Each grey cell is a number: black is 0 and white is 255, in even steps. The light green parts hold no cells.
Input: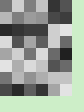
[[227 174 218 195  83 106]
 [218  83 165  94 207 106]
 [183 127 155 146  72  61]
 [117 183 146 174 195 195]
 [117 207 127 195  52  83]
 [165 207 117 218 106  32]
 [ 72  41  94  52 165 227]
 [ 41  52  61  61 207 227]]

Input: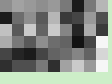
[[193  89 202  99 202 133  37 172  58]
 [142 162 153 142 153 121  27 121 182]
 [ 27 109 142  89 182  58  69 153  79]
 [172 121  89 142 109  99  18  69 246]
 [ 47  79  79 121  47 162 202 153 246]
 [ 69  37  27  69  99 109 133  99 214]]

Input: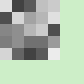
[[134 143 182 203  78]
 [ 78 213 163 182 224]
 [125 143 113 113 154]
 [224  66  90 192 203]
 [213 101  66  90 236]]

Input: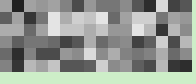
[[130  54 184 162 196  86  86  95 207 139 151  95  75 184  54  45]
 [162  33 162 151 162 130  75 151 118 118 139  86  45 218  66  86]
 [106  45 130  75  75 151 139 218 139 173 130 118 130 173 106 139]
 [139  95 118 118 106  66  86 173 106 130 139  66  95 207  75 184]
 [173 173 106 162 228 196 196 173 196 151 151 228 184  54 184 139]
 [ 95 162  54 118 228 173 207 196 228 106 162 207 207 118 162 151]]

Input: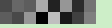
[[ 93  73 150   2 191  24  64 127]
 [ 73 103  93 171  34 150  43 115]]

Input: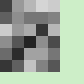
[[ 54  96 194 130  86]
 [ 65 153 183 213 204]
 [204 153 171  54 183]
 [107  44 162 162 118]
 [ 96 142 118 118 130]
 [142  86  35 142  75]]

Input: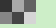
[[134  69 213]
 [ 51 169  98]]
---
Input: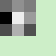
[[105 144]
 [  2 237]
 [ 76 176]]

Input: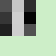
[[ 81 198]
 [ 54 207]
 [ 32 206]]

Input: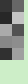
[[ 53 103]
 [ 39 196]
 [170  82]]

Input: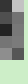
[[ 52 195]
 [ 79 115]
 [ 35 120]]

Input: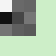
[[244 105]
 [ 17  70]
 [116  95]]

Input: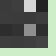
[[59 62]
 [60 59]
 [45 50]]

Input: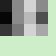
[[ 30 137]
 [  6 138]
 [ 54 120]]

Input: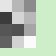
[[229 183]
 [ 60 213]
 [ 86  81]]

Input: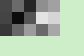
[[ 71 107]
 [ 68  12]
 [ 55 103]]
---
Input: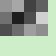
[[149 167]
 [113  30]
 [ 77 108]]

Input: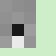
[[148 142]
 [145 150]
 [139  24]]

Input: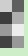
[[206  95]
 [ 61 174]
 [154 237]]

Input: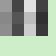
[[154  69]
 [136  85]
 [141  74]]

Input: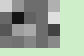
[[210 148]
 [104  20]
 [ 86 158]]

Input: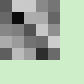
[[ 89 202]
 [104  11]
 [134 127]]

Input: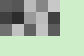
[[ 92  86]
 [ 63  44]
 [112 193]]
